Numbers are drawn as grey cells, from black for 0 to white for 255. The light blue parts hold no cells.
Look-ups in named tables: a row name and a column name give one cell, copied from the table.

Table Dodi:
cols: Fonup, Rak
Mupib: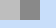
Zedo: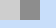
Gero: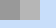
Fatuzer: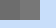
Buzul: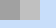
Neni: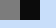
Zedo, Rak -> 141
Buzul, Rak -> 192
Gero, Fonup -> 153
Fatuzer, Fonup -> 109
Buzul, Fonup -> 161
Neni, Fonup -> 124
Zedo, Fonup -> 206
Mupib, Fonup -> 190
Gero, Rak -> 182
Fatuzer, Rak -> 119

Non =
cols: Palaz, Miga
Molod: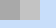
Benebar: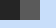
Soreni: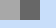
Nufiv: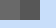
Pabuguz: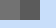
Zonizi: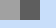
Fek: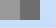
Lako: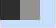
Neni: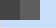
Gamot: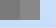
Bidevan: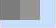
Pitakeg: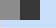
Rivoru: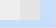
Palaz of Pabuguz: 114
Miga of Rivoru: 228
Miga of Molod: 195
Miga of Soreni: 103
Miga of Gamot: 136
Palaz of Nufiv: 105
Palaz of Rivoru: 238
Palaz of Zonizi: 161
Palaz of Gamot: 122
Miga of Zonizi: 94
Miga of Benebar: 90
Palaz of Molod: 169
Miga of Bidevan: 148
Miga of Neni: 94
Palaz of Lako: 47
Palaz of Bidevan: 124
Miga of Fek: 111
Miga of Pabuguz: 91
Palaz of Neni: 69
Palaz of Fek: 153

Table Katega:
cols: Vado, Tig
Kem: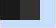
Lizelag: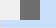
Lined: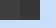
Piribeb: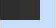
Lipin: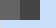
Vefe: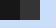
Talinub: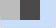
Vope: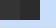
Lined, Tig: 55
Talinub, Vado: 188
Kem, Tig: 50
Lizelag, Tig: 111
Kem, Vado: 26
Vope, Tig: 44
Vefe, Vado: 23
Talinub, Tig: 74
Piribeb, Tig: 51
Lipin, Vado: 100
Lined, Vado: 63
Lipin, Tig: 69
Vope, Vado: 52
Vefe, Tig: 52
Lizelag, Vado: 239
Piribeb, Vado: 46

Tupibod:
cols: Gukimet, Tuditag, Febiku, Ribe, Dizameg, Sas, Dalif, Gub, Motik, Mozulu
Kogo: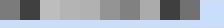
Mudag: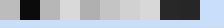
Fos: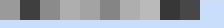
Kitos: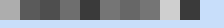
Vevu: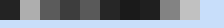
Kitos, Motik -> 207
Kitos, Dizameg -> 58
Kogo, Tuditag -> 64
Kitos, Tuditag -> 90
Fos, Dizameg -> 163
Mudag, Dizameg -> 176
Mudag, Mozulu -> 38
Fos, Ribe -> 174
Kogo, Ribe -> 180
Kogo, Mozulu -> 113
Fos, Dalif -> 174
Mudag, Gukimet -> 188

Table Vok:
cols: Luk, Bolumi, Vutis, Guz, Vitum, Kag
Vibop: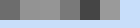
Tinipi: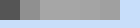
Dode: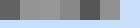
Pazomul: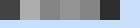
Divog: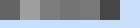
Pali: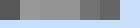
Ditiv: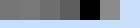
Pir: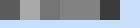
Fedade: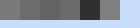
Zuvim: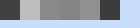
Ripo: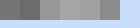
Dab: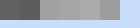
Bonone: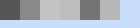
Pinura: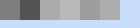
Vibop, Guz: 121
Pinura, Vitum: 157
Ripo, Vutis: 151
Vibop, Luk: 109
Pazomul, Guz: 147
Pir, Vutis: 117
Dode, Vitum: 86
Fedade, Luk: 122
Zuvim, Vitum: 144
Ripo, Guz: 166
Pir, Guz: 130
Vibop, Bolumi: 147
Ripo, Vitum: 162
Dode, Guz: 136
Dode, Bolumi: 148
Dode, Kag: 144
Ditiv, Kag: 139

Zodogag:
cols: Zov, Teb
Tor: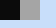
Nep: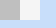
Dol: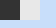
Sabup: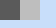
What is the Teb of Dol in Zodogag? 232
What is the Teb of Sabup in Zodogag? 190
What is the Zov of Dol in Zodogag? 51
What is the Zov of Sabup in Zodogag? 90
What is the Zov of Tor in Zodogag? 11
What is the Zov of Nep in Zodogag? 191
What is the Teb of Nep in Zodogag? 245

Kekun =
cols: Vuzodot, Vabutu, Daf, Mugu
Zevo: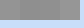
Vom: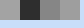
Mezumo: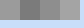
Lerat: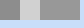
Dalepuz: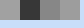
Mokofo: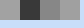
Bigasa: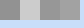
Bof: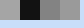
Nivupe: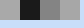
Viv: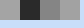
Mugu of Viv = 162
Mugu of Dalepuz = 157
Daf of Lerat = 152
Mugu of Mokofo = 160
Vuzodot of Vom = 163
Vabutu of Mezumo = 123
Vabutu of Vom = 46
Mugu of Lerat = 152
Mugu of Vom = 158
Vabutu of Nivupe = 26
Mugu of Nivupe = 167
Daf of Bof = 131
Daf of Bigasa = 151
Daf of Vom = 134
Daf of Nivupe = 132
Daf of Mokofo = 135
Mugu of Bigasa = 162

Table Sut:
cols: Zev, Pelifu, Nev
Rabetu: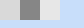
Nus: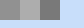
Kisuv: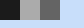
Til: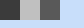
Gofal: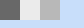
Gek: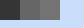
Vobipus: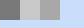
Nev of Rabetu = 231
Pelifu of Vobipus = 200
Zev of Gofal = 104
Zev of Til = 59
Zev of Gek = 53
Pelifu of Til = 192
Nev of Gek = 115
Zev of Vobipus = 120

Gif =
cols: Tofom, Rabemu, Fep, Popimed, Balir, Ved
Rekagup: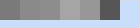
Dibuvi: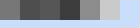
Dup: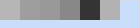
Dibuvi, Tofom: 119
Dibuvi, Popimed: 60
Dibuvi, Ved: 202
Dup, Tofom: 182
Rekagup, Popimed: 165
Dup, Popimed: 136
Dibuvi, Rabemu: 78
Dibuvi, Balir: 140
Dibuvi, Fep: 86
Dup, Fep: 153
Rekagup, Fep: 141
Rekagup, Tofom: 122
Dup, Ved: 178
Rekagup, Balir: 151
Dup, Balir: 52
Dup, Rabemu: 158
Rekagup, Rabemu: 138
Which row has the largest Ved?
Dibuvi

